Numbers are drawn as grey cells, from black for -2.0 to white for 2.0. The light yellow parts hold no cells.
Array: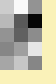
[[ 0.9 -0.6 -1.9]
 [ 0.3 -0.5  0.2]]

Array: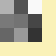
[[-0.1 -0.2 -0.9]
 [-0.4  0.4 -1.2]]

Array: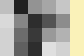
[[ 1.4  0.1 -1.3]
 [ 1.3 -0.3 -1.1]]

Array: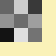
[[ 0.3 -0.3  0.5]
 [-1.7  1.5 -0.2]]

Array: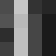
[[-0.7  0.9 -0.9]
 [-1.3  1.0 -0.9]]

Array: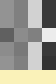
[[ 0.3  0.0  1.3]
 [-0.5  0.2  0.0]]
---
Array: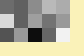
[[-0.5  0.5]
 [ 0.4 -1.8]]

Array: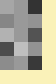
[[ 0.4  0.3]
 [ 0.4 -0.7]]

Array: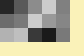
[[-0.1  1.2]
 [ 1.0 -1.1]]

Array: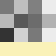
[[-0.6 -0.3]
 [ 1.3 -0.1]]

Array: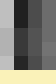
[[-1.5 -0.8]
 [-1.1 -0.7]]

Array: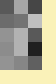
[[-0.2  1.0]
 [ 0.8 -0.6]]

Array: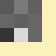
[[-0.5 -0.4]
 [ 1.4 -0.4]]
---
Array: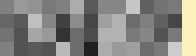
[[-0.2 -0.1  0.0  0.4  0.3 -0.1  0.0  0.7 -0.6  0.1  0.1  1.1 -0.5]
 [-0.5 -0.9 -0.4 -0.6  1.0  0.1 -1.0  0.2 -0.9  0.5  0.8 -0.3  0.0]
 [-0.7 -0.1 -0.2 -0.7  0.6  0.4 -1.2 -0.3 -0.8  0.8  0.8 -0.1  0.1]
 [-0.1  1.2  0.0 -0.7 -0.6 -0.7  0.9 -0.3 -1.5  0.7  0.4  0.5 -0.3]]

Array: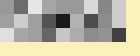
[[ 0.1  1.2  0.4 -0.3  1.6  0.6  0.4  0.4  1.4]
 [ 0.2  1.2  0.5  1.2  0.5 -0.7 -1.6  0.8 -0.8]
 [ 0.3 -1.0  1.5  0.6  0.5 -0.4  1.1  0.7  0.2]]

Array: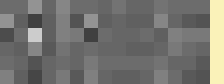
[[-0.3 -0.3 -0.3 -0.3  0.3 -0.4  0.1 -0.3 -0.3 -0.4 -0.2 -0.4 -0.4 -0.2
  -0.3]
 [-0.6 -0.7  0.3 -0.5 -1.0 -0.5  0.0 -0.7  0.3 -0.5 -0.4 -0.5 -0.5  0.1
  -0.4]
 [-0.1 -0.1 -0.8 -0.3  1.2 -0.5  0.0 -0.1 -1.0 -0.3 -0.4 -0.4 -0.3 -0.5
   0.0]
 [-0.3 -0.4 -0.4 -0.5  0.1 -0.6 -0.2 -0.4 -0.3 -0.4 -0.4 -0.5 -0.5 -0.4
  -0.1]
 [-0.4 -0.6 -0.3 -0.4 -0.7 -0.4 -0.3 -0.4 -0.1 -0.3 -0.3 -0.3 -0.3 -0.2
  -0.4]
 [-0.6 -0.7  0.0 -0.5 -0.9 -0.4 -0.1 -0.6  0.0 -0.4 -0.5 -0.5 -0.4  0.0
  -0.3]]

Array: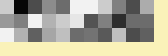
[[-0.8  0.7  1.2 -1.9 -0.8  0.2 -0.3  1.8  1.8  1.2  0.0]
 [-0.3 -0.3  0.4  0.0  1.8  0.8  1.2  1.6 -0.7  0.0 -1.3]
 [-0.8 -0.5  1.8  0.8 -0.5  0.6  1.0 -0.3 -0.2 -0.6  1.0]]

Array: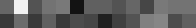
[[-0.2 -0.2 -0.4  1.8 -0.7 -0.2 -0.1 -1.7 -0.5 -0.5 -0.7 -0.4 -0.9 -0.1]
 [-0.8 -0.5 -1.1 -0.3 -1.1 -0.5 -1.1 -0.8 -0.9 -1.5 -1.0 -0.7  0.0  0.1]]

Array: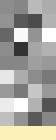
[[ 0.9  0.7  0.2  0.1]
 [-0.8  0.8  0.3 -0.6]
 [ 0.3  2.0 -0.4  1.9]
 [ 0.6  0.8  0.2 -1.2]
 [ 0.5  0.4  0.1  0.1]
 [ 0.2 -0.1  1.6  0.7]
 [ 1.1  0.4  0.4 -0.1]
 [ 0.8 -0.7  1.7  2.0]
 [-0.6  0.1  1.0  0.3]]

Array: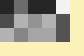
[[-1.4  1.8 -1.4 -0.3 -1.4]
 [ 0.8 -0.7 -0.8  0.8  0.3]
 [ 0.6 -0.7  0.8  0.1  0.6]]

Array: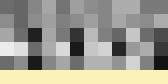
[[-0.1 -0.1 -0.3 -0.4  0.1  0.6 -0.2  0.5  0.2  0.1  0.7  0.7]
 [ 0.2  0.7  0.2 -0.4  0.2  0.5  0.0  0.2  0.5  0.1  0.6  0.3]
 [-0.3 -0.8  0.6 -0.3 -1.5  0.6 -0.1 -1.2  0.9  0.0 -0.4  1.1]
 [ 0.7 -1.1  1.7  1.5 -0.3  0.7  1.4 -1.6  1.1  1.3 -1.4  0.4]
 [ 0.0 -1.7 -0.3  0.2 -1.6  0.1  0.6 -0.3  0.8  0.8  0.3  1.3]]
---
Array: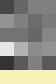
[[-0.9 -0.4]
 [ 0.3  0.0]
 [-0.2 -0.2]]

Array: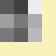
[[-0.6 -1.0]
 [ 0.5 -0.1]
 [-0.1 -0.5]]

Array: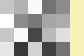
[[1.1 0.8]
 [2.0 0.2]
 [1.1 1.9]]

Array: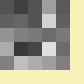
[[-0.7 -1.0]
 [-0.5 -0.4]
 [ 0.3  0.0]]

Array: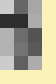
[[ 1.2 -0.4]
 [-1.3 -1.3]
 [ 0.8 -0.3]]

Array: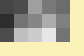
[[-0.9 -0.8]
 [-1.3 -0.2]
 [-0.8  1.0]]

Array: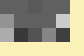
[[-0.5 -0.5]
 [ 0.3 -0.5]
 [ 0.7 -1.1]]

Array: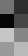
[[-0.2 -1.3]
 [-1.9 -0.9]
 [ 1.1  0.1]]

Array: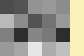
[[-0.8 -0.7]
 [ 0.9  0.2]
 [ 0.0 -1.3]]
